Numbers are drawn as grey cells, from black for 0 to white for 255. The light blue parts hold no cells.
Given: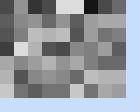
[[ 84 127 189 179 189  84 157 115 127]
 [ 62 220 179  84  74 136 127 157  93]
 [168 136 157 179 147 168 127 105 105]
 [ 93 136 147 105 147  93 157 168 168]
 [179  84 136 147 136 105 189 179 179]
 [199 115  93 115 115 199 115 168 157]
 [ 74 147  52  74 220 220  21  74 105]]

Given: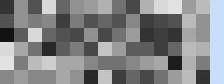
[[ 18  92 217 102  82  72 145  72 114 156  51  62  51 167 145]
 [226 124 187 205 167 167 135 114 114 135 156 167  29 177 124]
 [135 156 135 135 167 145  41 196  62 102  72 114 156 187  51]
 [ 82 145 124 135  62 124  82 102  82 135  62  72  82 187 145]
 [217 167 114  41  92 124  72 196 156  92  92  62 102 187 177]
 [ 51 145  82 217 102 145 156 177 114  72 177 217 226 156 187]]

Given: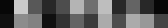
[[ 16 140 130  16  50 100  59 171  77 171 152  68]
 [  7 202  88  40  77 180 111 190  40 100  40   7]]

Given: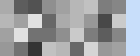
[[183 161 225 104 171 183 152  72 202]
 [161 225 114 114 143 202 125  93 134]
 [171  93  82 143 161 183 193 125 134]
 [152 114  52 193 183 104 213 152 161]]

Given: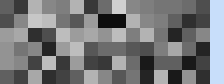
[[ 78 135 199 189 117  87 156  14  14 179 135 126  96  47  66]
 [ 96  56 179 135 126 179  56 108 208 135 126 117 117 108  78]
 [ 96  66 168  47  66  96 179 135  87 117  36 179  25 147  47]
 [147 117 135  36 156 189  87 108 108  87  78 126 168 108  36]
 [147 135  66 189  56 156  66  56 179 108  25  96  96  25  66]
 [156 168  47  78 189 156 168 147 189 126 179 117  36  96 135]]

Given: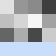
[[191 213 246 162]
 [225 150 138  62]
 [101 172  72 203]]
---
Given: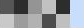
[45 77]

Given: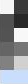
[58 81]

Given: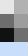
[177 109]

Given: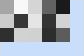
[ 26  51 209]

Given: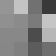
[ 57 123 136 135]

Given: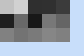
[ 59 120 122]
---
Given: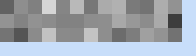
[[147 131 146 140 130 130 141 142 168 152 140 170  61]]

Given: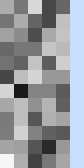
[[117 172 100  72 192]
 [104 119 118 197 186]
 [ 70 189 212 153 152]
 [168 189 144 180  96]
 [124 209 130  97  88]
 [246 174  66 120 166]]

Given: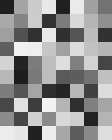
[[169 132 205  51 124 216 181 143]
 [ 94 241 238 198 161 220 194 181]
 [184  29 121 189  90  93 114 192]
 [ 71 225  60 242 180  47 128 165]
 [236 230  33 237 168  93 138 221]]

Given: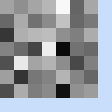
[[104 171 113 139 194 104 121]
 [131 106  68 237  10 114 105]
 [159  52 119 131 180 133 102]]

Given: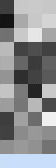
[[ 20 169 200 212]
 [186  67  78  65]
 [148  46  66  90]
 [157 118 184  73]
 [ 65 139 152 141]]

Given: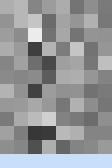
[[147 183 197 107 163 149 177 120]
 [172 154  62 179 124 197 115 150]
 [138 134 139  92 171 174 150 131]
 [152 154 168 152 119 177 141 118]
 [161 126  55  58 185 176 132 132]]

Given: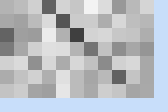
[[168 162 187 218  85 203 204 173 215 190 183]
 [122 167 208 223 221 180 116 194 142 167 149]
 [172 194 209 175 224 187 166 185  97 196 168]]

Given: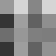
[[ 53 159  97 143]
 [ 52 158  98 146]]

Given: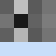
[[116  25  98 124]]
